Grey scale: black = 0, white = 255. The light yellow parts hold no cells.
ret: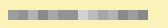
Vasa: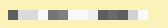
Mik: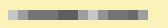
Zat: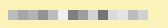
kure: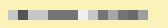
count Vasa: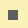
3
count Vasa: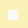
4
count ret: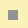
3
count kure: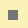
5
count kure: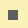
0
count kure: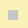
4
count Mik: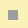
3

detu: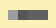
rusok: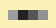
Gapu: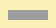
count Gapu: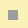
4
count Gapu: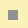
0
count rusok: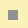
1
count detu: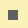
2
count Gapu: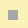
0
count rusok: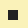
1

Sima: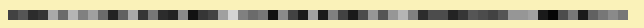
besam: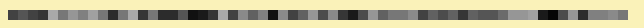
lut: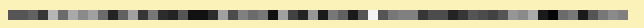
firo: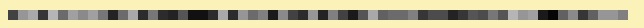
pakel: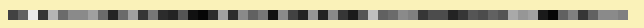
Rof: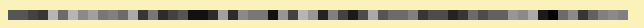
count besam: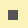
4
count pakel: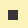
6
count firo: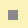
3
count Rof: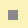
5
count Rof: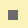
6

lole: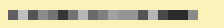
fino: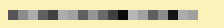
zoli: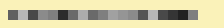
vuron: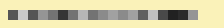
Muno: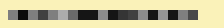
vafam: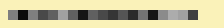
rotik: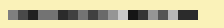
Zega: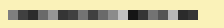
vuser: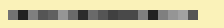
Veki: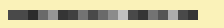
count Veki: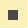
5
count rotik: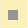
2
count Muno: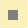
4
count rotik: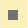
3

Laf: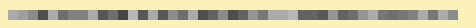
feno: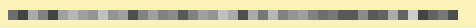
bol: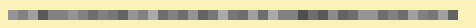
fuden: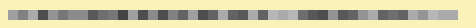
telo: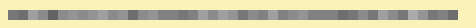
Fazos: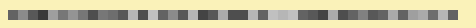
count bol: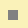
11
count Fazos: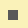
6
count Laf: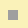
1
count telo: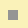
7
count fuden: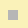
3
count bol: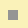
6
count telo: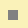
9

